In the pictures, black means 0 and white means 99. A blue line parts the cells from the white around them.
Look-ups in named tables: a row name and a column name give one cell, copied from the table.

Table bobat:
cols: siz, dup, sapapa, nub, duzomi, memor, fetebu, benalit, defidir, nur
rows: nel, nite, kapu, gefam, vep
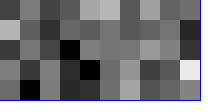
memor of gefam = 42
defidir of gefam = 34
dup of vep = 1
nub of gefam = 17
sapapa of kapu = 27
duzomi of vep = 19
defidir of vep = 39
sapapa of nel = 26
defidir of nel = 38
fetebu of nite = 34
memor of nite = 45
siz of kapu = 23
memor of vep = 43
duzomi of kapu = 49
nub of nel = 34
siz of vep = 42
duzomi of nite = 36
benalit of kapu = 59

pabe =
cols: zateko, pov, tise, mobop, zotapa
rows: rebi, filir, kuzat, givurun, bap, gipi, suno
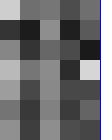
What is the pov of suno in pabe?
24
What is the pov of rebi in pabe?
43
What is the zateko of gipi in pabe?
45
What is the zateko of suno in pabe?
56
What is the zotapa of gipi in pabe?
39
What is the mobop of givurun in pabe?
17
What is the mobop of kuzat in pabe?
29
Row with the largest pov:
givurun

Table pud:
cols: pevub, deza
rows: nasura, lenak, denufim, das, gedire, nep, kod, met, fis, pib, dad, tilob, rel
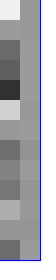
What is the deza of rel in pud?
60
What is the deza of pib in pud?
58
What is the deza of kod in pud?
60
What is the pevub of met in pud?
43
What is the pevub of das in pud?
37
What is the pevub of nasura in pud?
93
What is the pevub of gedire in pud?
19
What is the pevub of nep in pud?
81
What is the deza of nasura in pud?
59
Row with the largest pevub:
nasura

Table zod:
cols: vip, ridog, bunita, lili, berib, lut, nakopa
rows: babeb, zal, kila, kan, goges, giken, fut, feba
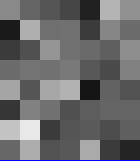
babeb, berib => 13
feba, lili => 34
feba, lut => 23
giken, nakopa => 39
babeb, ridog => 39
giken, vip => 21
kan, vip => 42
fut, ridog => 90
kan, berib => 34
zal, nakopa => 42
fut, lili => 33
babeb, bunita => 33
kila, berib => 41
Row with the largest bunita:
goges

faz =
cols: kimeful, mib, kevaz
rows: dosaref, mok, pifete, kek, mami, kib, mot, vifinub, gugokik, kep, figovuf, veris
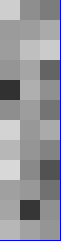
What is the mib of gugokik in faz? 53
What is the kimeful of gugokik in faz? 84
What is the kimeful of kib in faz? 55
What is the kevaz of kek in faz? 39
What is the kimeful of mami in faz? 19
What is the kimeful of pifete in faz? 61
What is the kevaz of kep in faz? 44
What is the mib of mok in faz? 61
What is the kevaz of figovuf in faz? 56
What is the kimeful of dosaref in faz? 80

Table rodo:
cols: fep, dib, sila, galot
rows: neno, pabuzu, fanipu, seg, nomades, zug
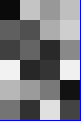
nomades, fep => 71
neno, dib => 76
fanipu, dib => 39
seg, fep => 94
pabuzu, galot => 80
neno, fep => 4
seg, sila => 20
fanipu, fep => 25
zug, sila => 87
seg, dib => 15
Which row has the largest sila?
zug

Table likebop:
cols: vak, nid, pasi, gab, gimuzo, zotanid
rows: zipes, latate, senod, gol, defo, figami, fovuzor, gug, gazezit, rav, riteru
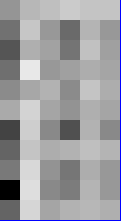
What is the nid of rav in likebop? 86
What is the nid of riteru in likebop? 83
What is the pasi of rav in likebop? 53
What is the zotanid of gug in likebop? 70
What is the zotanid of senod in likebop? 62
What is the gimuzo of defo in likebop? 76
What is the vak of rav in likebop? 0
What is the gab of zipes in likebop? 79
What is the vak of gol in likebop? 43
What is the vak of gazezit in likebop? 47
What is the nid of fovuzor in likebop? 80
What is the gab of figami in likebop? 57
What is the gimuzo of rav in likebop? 70
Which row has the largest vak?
figami

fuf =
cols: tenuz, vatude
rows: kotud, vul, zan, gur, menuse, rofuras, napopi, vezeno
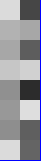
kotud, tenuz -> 85
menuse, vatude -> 17
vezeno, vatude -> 39
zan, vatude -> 36
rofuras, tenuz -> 59
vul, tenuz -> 69
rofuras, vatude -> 86
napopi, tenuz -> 55
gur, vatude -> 81
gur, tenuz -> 77
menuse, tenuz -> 56
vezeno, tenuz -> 85

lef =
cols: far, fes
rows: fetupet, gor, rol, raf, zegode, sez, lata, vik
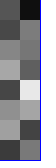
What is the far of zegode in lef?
27
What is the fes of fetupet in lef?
6
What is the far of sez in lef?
56
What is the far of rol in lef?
52
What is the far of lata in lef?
62
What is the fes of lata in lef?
26
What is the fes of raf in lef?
37
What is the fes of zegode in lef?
90
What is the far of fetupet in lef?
33
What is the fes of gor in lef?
48
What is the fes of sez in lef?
64
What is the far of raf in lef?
65
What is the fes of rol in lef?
46
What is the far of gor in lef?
28
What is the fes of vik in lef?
47
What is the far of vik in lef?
23

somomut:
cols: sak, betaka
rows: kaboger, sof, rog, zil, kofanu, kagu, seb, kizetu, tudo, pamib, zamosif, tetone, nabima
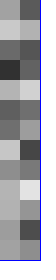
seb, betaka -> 61
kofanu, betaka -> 81
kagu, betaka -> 43
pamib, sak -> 70
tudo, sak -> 55
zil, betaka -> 38
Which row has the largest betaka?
pamib

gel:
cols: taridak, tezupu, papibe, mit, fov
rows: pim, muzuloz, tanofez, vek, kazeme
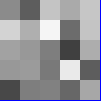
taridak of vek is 59
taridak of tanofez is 63
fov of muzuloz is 76
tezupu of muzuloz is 68
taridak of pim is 54
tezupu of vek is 60
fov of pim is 77

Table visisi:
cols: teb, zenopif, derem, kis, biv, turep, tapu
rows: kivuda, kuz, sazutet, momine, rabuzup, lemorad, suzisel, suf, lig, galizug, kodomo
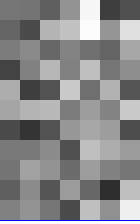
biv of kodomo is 74
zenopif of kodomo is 57
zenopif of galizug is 54
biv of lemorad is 61
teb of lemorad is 64
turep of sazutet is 39
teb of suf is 47
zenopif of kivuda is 45
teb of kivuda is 46
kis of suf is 31
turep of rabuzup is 69
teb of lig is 45
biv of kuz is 98
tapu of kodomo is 93
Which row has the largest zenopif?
lemorad

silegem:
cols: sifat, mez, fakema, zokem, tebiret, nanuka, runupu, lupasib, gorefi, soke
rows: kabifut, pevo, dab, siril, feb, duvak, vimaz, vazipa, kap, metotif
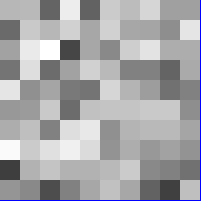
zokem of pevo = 81
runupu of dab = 80
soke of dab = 67
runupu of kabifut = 73
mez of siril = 86
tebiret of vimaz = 90
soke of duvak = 55
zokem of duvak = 42
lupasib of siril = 50
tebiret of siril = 81
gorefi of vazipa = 63
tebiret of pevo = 65

